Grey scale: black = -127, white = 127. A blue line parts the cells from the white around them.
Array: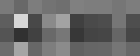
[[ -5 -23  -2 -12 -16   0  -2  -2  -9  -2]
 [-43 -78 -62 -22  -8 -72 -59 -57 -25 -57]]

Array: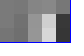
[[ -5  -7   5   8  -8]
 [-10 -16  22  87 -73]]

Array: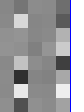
[[  7 -10  12  10 -17]
 [ 17  20   7  10  50]
 [  9  66  13   6 -64]
 [ 10 105  10   9 110]]

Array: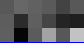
[[ -39  -24  -30  -37  -60  -39]
 [ -32 -122  -36   35  -40   66]]

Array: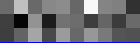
[[-20  64 -22   8  12 -24 120   4   0 -78]
 [-65 -28  37 -54  27 -23  23  -6 -43 -46]]

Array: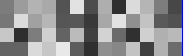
[[ -3  28  51  41 -44  98 -51  46 -80  91  53  -2 -56]
 [ 71 -81  -2  80 -28  59 -63  83 -21 -79  80  48  57]]

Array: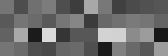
[[ -10  -50  -15   -3  -49  -66   40   -7  -63  -52  -46  -42]
 [ -29   41 -100   90  -74  -40  -40   83   82   11   28 -104]]
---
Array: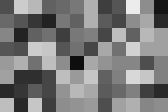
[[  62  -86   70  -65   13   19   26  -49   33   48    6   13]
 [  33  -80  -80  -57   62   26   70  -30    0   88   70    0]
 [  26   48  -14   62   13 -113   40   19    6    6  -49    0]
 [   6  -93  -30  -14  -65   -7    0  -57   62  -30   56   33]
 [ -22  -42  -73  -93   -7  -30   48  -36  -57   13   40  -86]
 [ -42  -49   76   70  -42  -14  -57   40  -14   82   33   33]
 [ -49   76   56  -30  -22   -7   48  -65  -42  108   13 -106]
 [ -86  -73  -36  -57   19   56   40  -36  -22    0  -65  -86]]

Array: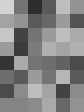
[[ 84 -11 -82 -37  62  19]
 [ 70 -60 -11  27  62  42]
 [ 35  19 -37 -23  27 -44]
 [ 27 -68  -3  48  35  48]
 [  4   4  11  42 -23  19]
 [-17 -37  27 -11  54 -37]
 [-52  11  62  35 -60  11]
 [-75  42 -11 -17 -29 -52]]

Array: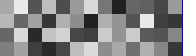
[[ 55 -24  34 -72  48  13 -94  48  20 -43 105 -64 -72]
 [ 41 105 -43  61 -50  26  90  -9 -94 -24 -30 -56  26]
 [ -1  34 -64 -86 -56  61  90  13  41 -16  48   6 -72]
 [-24  90 -86  67  83 -56 -64  75  20  75 -36 -43   6]]

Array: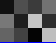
[[  -7  -97   69  -82]
 [ -27  -61 -123   62]
 [-110  -48  -68  -13]]

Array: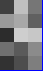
[[ 26  40 -31]
 [-15 -37  11]
 [-63  64  -9]
 [-77 -50  -1]
 [-83  78  71]]

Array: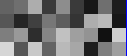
[[  86  -41   73  -28   57   39  -98   -1   31]
 [  -1   25  -82    6   65   31   19 -110   79]
 [ -28  -16   45  -69   13  -69 -104  -16  -98]
 [ -41  -90  -63   -8  -34  -75   45   57 -104]]
